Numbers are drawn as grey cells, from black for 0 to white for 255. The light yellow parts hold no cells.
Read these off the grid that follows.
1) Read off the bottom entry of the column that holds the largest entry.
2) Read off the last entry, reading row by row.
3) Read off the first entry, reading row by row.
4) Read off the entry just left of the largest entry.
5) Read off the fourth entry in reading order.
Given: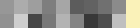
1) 206
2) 191
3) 151
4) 145
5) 126
